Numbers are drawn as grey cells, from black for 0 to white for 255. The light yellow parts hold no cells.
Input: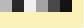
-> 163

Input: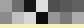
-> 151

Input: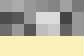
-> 201

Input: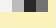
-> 188

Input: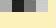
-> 33

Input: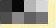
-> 137

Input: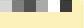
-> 168

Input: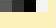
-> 48

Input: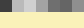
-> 111
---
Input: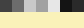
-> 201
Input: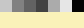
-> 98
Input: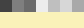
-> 107
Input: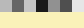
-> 197
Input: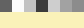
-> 194
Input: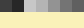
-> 199
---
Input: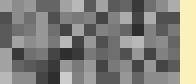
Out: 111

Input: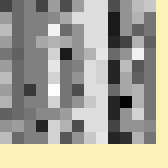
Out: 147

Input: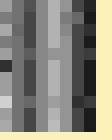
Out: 148

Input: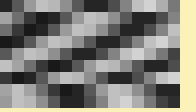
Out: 210

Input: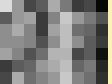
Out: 59
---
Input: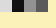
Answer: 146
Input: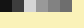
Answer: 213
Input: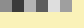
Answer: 179
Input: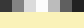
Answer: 219
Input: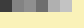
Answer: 143
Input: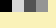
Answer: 83
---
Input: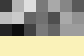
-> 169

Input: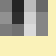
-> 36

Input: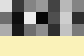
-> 67

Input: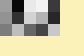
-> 233

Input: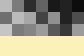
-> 25

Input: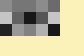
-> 118

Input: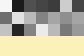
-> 60

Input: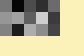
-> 77
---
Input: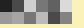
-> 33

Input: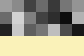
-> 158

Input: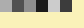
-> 173

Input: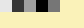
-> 231

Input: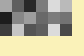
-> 167

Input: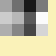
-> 164
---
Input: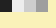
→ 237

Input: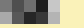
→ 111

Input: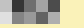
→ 111

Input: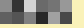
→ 106

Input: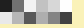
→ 194

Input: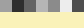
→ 139
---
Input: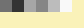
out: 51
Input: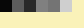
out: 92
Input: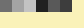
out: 164
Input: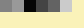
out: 153
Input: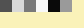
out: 217
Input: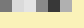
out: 218
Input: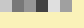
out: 120
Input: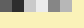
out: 45
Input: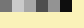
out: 202
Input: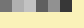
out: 176
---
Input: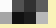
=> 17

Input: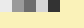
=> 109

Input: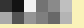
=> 127

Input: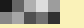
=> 80

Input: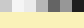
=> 100

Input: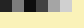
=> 66
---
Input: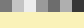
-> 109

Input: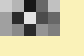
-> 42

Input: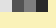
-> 83

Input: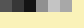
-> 144

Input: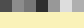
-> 152

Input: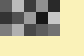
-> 72
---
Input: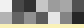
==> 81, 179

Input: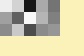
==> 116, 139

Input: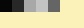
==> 101, 6

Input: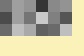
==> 147, 106

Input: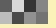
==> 133, 188

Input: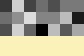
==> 121, 78

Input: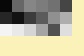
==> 69, 244

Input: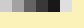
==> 223, 205
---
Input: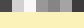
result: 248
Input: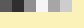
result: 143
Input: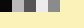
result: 85
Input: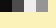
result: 237
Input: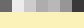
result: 204
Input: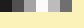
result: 164
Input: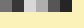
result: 215
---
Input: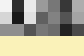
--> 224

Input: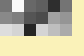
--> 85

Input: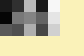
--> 132

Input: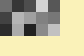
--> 160

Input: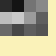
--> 155

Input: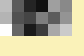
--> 69

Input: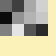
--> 179

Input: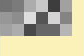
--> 221

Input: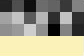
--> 90

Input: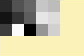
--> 93
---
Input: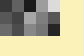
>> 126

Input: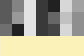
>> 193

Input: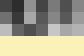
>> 89

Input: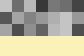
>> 196

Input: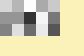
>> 245

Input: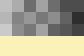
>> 98

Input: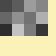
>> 114
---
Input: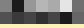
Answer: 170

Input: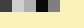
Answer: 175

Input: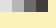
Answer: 182

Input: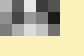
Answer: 229

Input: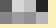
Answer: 214

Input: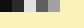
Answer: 224

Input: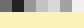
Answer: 216

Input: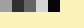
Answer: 100
